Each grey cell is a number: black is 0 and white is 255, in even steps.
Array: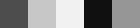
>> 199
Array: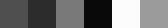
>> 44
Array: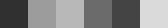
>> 156
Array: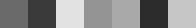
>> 58
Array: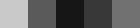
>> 90
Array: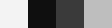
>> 15
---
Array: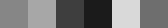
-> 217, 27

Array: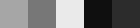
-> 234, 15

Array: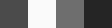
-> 250, 37

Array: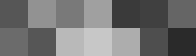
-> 199, 42

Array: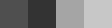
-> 199, 51

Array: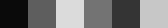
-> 219, 10

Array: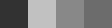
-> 193, 50

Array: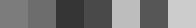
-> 204, 53
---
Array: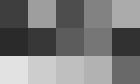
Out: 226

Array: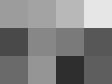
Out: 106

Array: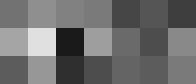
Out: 92

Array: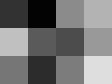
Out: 118

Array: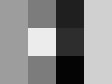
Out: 157

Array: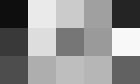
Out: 77

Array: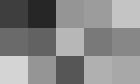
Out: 212

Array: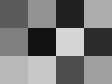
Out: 185
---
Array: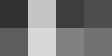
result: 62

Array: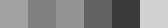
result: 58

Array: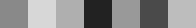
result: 74

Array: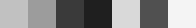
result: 80

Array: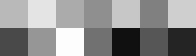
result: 128

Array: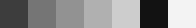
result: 18

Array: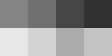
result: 69

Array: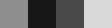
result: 72
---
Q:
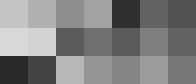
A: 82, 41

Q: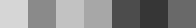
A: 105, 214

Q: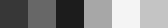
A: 196, 55

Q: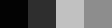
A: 141, 3

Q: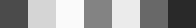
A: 41, 75

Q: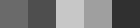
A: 48, 106

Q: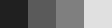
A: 224, 32

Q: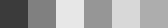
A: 173, 59

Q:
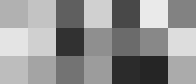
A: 130, 189
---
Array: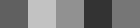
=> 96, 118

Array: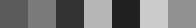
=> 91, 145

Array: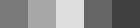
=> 122, 65

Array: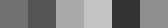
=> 113, 143

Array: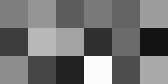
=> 127, 170

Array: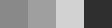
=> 137, 47

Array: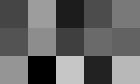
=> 69, 184

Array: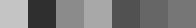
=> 196, 118

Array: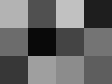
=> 179, 94

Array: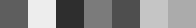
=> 94, 171
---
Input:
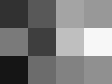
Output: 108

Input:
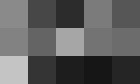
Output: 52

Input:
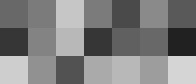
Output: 145

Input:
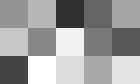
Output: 255

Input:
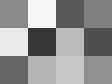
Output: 179

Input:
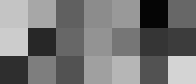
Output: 126

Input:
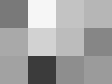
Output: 59
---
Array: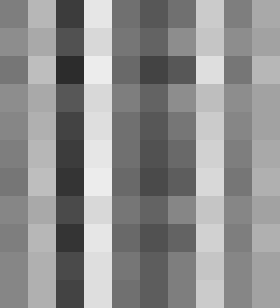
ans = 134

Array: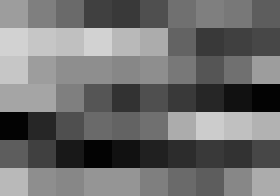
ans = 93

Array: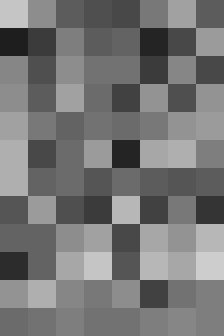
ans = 147

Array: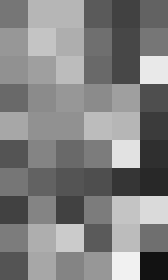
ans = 124

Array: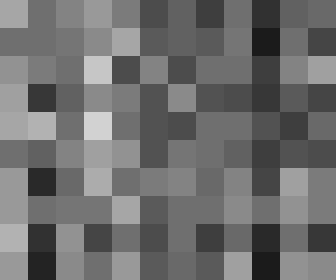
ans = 178
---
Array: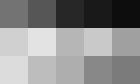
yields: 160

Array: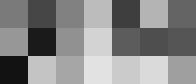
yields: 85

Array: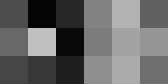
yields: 149

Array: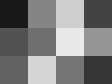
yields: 149

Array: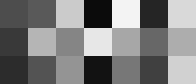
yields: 173

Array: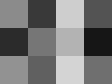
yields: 22
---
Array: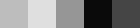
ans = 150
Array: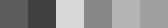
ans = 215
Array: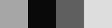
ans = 96
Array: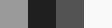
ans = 82
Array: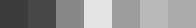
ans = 136
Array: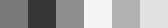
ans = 142
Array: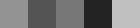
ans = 119
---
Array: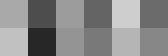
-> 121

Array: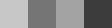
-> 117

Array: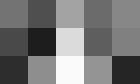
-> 250

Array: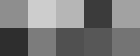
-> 80

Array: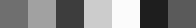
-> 251

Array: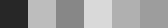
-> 217
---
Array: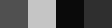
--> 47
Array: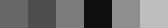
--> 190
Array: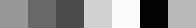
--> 186
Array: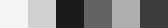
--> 60
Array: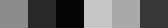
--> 55
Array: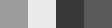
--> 90
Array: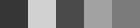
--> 122
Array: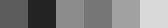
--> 218
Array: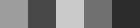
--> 44
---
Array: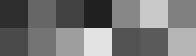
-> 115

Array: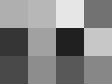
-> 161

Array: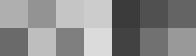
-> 190

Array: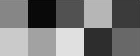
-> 162

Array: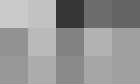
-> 186

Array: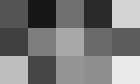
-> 126

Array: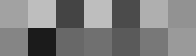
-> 27
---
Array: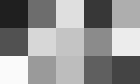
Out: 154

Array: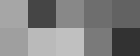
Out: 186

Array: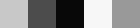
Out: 76

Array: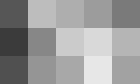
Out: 149

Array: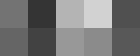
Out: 66

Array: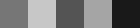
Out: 199

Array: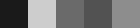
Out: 205

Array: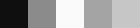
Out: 139

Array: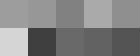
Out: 63
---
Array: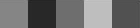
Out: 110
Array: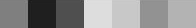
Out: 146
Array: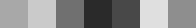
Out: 142
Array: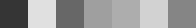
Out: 159
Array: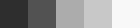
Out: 172
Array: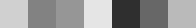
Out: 150
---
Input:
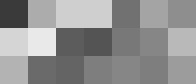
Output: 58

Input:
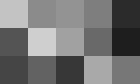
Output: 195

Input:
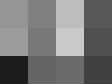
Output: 149

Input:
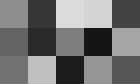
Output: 141

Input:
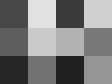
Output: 72

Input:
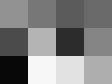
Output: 146
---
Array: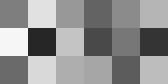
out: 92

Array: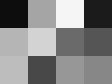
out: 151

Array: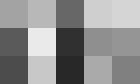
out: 170

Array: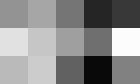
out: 9

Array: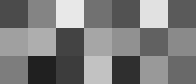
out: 153

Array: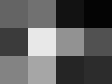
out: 37

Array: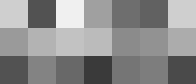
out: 125

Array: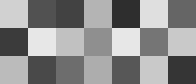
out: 201
